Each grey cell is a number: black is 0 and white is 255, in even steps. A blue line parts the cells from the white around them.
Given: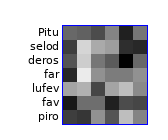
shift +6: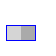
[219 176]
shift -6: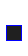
[26]

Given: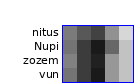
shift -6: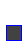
[60]
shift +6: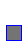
[122]
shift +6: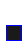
[32]

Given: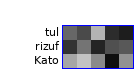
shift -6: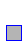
[174]
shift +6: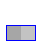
[172 201]
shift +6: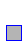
[186]
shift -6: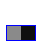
[132   9]
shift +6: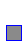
[144]

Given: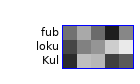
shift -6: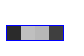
[ 37 185 177  57]
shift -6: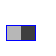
[177  57]
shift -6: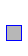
[177]
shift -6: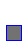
[108]
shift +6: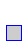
[211]
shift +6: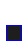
[36]

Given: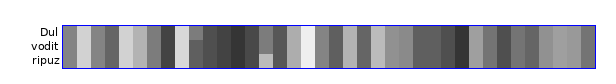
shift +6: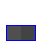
[85 73]
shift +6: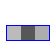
[193  93 179]
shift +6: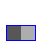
[ 93 179]
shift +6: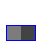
[130  73]
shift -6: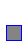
[126]
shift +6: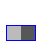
[193  93]

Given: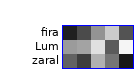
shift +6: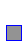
[153]
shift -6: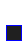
[26]
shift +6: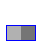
[183 123]
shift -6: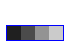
[ 26  69 141 197]

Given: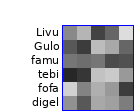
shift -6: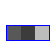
[ 82  54 182]
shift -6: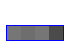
[112 104 112  69]
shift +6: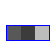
[ 94  66 194]

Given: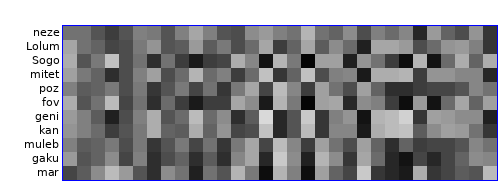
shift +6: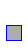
[179]
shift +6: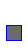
[113]
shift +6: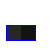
[45 25]

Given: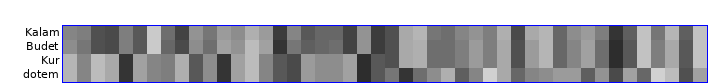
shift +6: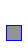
[153]
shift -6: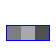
[120 163  74]
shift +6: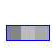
[139 194 175]
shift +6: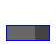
[109 109  73]

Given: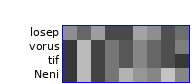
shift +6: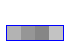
[185 156 140 201]
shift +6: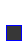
[61]

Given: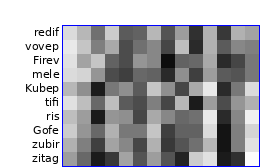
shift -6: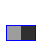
[151  42]
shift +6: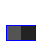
[90 41]
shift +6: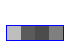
[196  97  82 133]
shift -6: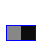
[129   7]
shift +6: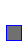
[118]
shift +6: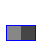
[141  76]

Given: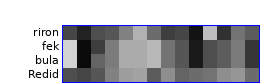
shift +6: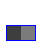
[ 68 129]
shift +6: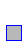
[190]
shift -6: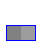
[123 151]

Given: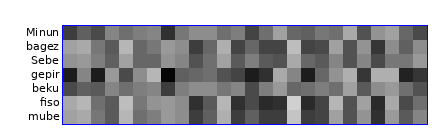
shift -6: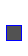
[76]
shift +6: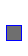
[117]
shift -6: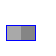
[163 127]

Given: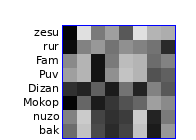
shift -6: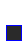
[36]
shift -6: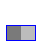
[116 182]
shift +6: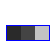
[ 48  74 201]
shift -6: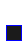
[21]

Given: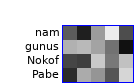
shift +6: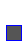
[91]
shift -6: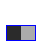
[ 37 165]
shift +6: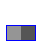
[155  91]
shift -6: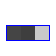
[ 63  56 195]
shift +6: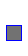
[120]

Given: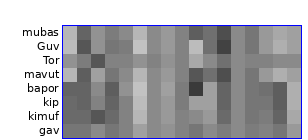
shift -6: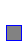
[124]
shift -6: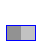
[140 188]
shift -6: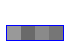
[147 100 132 112]
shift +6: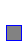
[136]
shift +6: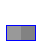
[159 136]

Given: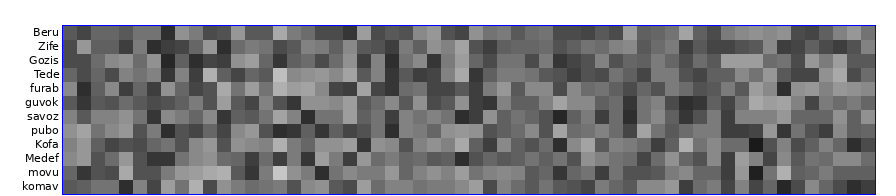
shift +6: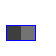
[ 68 121]
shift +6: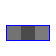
[121  81 129]
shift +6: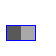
[ 95 175]
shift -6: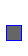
[96]
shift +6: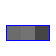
[114 121  75]
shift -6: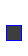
[56]
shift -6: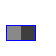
[131  56]

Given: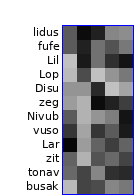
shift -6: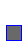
[99]
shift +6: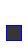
[60]
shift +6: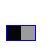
[ 12 162]

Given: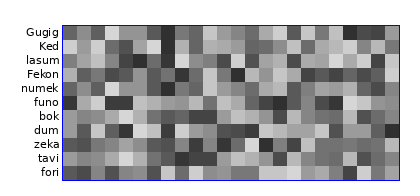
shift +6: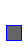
[107]
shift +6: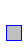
[198]
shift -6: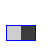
[200  54]
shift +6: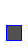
[87]

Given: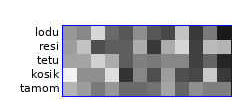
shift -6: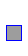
[151]
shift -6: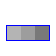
[174 151 115]
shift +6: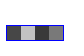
[ 77 200  63 127]
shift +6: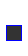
[57]
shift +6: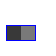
[ 63 127]
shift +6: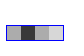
[178  63 178 221]
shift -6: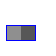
[137  81]

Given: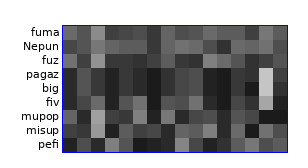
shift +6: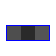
[84 48 90]
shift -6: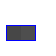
[65 72]

